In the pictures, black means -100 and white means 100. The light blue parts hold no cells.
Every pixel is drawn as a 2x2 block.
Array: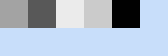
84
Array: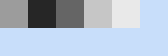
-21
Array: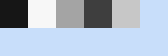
29
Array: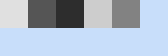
-65
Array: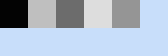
-15
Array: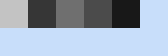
-13
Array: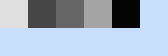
-21
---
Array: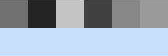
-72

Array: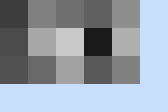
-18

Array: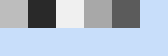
-68

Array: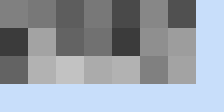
40

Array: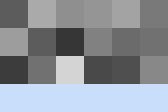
-11

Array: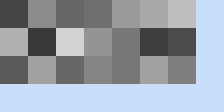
26

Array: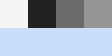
-73
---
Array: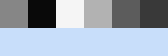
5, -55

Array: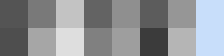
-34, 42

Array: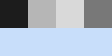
-78, -6

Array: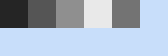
-71, -10

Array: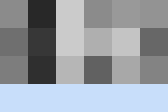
9, 3

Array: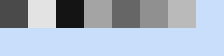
-42, 46

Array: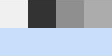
88, 35

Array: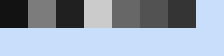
-86, -59
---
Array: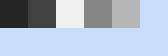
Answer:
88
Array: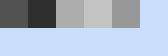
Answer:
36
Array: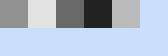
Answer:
-18
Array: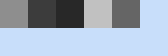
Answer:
-69
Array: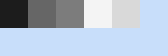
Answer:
-3
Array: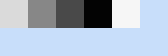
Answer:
-43
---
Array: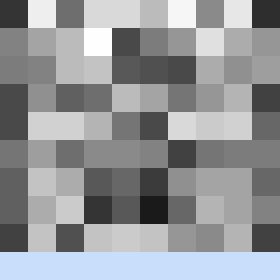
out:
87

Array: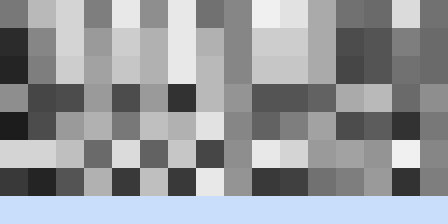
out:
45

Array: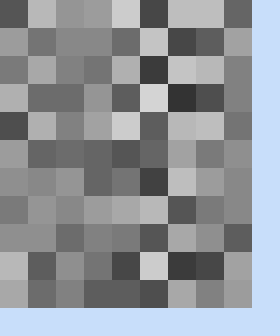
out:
44

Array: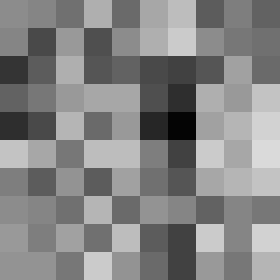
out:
4

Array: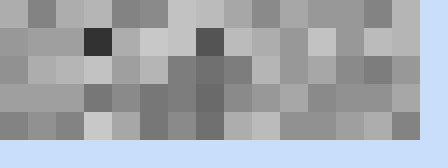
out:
3
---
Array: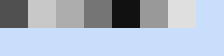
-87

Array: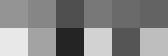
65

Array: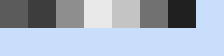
54

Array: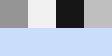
89

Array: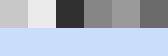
5

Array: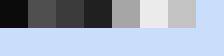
30
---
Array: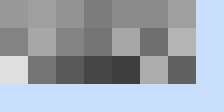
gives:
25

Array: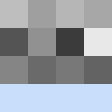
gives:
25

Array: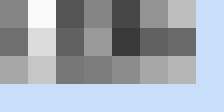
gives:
96

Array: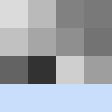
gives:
46

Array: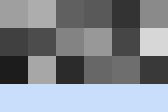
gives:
36

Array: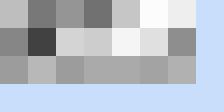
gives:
-6

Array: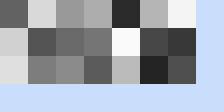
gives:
70
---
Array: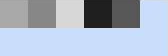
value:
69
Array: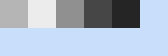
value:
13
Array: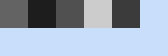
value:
-37
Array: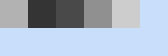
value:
-43
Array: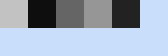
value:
-21
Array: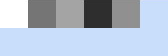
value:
29
